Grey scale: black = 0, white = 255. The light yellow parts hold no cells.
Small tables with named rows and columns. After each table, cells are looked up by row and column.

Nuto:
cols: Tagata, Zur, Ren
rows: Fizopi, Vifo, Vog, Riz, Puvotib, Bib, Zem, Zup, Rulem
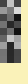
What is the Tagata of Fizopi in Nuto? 67
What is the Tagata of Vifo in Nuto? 153
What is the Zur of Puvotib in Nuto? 110
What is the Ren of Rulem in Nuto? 71
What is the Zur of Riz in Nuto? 40
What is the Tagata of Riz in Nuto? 115
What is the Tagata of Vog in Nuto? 69
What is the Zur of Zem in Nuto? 38
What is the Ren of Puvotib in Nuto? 18
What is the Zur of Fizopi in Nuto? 194
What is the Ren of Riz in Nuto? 74
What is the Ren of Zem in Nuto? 176
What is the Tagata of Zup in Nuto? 115
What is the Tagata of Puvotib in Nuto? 70
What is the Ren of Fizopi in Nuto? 68
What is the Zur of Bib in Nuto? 199
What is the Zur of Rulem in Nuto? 41
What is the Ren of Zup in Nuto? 70

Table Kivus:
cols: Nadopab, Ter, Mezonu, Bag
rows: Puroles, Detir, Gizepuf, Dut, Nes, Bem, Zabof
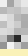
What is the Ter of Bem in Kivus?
117
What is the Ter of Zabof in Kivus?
243
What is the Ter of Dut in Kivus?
219
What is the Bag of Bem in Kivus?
217
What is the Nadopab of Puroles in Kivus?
238
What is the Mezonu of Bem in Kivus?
40
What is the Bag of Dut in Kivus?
171
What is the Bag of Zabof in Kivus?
159
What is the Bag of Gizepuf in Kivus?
173
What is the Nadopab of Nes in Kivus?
219
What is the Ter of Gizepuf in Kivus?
217
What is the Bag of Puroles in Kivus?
231
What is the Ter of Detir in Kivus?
197
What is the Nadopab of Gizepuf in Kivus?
230

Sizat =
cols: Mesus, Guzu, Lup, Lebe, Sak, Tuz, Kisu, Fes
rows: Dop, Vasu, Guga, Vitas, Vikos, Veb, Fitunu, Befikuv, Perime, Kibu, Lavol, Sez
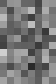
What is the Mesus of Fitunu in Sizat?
65
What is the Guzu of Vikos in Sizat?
95
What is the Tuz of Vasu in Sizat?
83
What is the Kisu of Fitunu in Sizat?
91
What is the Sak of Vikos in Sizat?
74
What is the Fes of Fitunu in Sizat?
170

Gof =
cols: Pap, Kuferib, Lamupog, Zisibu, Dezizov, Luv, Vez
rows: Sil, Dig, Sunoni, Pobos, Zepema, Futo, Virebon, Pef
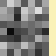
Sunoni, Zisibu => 181
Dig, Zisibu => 202
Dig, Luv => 221
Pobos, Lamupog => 92
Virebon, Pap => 195
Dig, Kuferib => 137
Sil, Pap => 128
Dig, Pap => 171
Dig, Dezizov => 165
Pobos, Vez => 143
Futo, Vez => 134
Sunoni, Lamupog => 38
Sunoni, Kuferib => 147
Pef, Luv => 50
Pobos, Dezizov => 107
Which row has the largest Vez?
Sil

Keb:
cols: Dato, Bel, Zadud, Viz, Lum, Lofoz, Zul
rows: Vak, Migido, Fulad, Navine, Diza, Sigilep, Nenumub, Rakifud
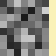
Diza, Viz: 180
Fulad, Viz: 26
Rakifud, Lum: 99
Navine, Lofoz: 137
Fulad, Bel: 169
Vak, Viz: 131
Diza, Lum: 78
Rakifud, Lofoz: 160
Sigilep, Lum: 197
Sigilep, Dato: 145
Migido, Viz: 94
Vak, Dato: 58
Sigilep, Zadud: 140
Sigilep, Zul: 135
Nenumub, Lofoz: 38
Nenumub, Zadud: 47
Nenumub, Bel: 40

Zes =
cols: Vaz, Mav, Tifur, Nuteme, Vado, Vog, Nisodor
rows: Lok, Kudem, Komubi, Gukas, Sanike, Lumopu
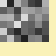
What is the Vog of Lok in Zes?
51
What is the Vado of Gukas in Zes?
96
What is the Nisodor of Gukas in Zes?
85
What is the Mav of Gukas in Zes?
133
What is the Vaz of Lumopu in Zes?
118
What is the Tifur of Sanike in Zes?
40
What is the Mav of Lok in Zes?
37
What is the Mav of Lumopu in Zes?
191
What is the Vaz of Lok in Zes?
221
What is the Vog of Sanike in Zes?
55
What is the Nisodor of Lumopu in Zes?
57
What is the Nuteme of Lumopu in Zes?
32
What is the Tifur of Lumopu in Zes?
92
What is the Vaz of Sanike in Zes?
205

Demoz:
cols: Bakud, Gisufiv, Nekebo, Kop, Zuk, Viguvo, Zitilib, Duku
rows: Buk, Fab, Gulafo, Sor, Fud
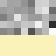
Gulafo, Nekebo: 228
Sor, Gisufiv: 187
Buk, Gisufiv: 163
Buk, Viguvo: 207
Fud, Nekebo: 113
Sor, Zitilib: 191
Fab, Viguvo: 211
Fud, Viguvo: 157
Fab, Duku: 109
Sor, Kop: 199
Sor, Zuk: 195
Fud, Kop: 214
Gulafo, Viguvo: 154
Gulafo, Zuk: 156
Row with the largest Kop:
Fud

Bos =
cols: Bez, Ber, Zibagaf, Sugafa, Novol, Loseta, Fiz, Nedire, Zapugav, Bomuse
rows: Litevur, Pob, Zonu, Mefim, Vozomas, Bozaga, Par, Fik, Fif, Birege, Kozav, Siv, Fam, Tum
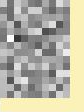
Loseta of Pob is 206
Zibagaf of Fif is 175
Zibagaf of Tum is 201
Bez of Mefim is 150
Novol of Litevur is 127
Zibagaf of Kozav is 187
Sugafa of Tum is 144
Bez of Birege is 129
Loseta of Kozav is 134
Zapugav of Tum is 211
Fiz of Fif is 173
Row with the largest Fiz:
Birege

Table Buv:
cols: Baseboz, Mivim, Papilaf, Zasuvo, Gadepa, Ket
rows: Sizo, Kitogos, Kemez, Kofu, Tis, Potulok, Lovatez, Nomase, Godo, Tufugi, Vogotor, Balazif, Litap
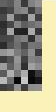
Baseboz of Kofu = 45
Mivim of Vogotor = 176
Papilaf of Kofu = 132
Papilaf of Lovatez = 110
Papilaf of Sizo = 131
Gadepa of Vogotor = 16
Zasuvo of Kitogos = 137

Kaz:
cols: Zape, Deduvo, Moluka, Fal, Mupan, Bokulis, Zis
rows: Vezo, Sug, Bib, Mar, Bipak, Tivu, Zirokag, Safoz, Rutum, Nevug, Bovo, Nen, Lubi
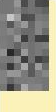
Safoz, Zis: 108
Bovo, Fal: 122
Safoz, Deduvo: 41
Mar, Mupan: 102
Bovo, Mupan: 91
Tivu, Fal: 61
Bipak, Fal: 107
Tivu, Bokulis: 64
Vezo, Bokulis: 75
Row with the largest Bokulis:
Nevug

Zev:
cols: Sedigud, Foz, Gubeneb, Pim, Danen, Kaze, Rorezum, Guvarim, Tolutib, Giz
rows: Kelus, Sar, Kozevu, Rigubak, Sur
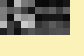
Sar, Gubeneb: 108
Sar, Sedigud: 126
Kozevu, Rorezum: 22
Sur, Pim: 63
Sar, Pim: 61
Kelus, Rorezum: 9
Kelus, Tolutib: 12
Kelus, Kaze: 11
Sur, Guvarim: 78
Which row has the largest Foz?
Sar

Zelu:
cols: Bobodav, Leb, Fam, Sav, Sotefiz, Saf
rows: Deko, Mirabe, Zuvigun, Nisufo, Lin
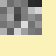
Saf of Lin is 113
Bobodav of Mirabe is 107
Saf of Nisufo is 150
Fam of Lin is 211
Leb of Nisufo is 136
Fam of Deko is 129
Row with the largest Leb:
Zuvigun

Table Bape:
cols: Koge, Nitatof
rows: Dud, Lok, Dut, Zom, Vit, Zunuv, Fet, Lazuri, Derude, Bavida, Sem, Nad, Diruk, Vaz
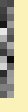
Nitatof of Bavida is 96
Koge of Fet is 96
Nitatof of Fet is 169
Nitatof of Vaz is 156
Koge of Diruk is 127
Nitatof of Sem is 152

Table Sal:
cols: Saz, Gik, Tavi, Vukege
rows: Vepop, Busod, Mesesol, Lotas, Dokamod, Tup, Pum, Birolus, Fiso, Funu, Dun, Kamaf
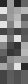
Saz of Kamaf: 68
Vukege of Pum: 172
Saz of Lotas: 228
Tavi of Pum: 52
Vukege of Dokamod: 84
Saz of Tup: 217
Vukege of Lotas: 129
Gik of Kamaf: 93
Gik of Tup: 113
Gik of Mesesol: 157
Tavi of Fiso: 158
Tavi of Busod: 167
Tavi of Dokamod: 64
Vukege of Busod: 183
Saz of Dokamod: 68
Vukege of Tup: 92
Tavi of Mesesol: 183
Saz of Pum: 137
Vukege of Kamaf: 97

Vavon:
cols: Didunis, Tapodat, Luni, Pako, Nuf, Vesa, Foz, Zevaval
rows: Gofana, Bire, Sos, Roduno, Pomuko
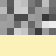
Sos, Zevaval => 84
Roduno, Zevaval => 236
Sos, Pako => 74
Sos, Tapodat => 159
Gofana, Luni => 201
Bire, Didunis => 187
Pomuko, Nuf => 123
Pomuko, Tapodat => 92
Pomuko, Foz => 155
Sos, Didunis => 146
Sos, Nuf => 158
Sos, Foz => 56
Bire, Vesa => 154
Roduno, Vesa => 157
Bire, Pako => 205
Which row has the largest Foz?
Roduno

